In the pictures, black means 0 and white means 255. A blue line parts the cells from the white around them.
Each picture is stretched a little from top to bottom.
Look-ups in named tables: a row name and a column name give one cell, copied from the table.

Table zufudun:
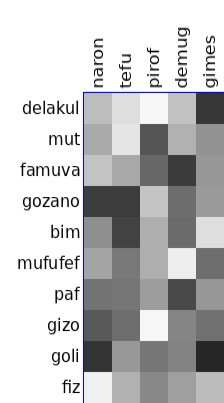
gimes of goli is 38
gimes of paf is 151
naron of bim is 143
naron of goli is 51
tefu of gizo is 110
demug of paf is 73
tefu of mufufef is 120
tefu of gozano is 60
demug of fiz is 159
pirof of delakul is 247
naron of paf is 115
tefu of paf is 118
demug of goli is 131
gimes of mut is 146
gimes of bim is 222
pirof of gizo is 246
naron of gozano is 60

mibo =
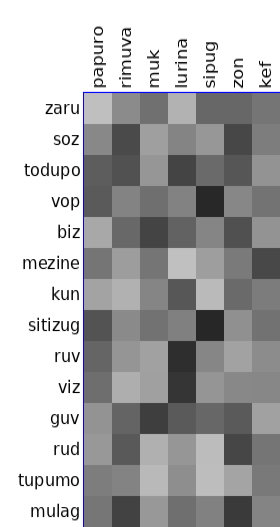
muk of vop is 111
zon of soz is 71
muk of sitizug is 114
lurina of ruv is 46
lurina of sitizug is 128
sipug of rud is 188
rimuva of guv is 100
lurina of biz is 98
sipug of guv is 103
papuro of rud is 152
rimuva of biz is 104
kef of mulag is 132
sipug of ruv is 134
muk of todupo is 150
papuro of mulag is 118
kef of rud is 117
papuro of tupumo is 125

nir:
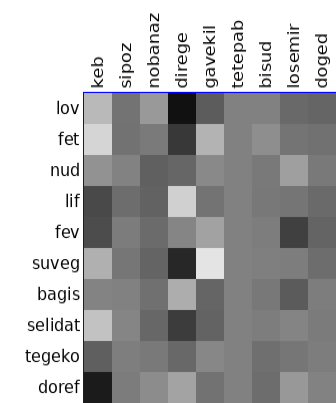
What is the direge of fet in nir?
56
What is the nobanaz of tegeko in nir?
121
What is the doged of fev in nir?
100
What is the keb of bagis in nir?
131
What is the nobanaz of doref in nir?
140
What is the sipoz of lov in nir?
115
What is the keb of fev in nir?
76
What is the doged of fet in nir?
113
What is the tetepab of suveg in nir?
129
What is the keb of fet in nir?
213
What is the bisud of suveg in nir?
127
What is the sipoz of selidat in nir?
133
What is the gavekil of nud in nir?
137
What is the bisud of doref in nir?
109
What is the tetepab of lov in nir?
129

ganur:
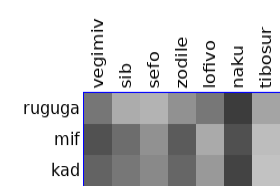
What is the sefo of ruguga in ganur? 179
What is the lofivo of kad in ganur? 153
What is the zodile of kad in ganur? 102
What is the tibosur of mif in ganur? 189
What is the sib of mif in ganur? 109
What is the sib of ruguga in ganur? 172
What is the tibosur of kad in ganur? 194
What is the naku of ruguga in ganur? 60
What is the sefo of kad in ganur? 137
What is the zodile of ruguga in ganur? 145
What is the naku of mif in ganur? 80
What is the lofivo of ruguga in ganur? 119
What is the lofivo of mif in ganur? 170
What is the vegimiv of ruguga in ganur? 118
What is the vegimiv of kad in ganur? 99
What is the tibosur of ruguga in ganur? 164
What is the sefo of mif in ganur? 145
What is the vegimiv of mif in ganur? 81
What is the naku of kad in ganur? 67

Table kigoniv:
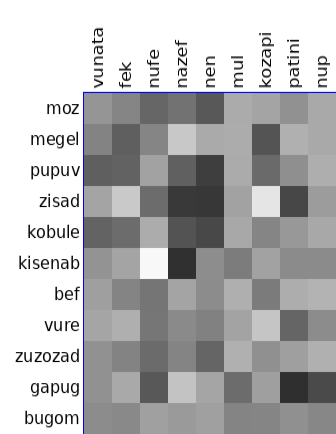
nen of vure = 129
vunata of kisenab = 147
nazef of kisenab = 48
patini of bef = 173
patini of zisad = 71
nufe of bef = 117
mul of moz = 171
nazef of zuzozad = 132
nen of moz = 88
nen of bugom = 160

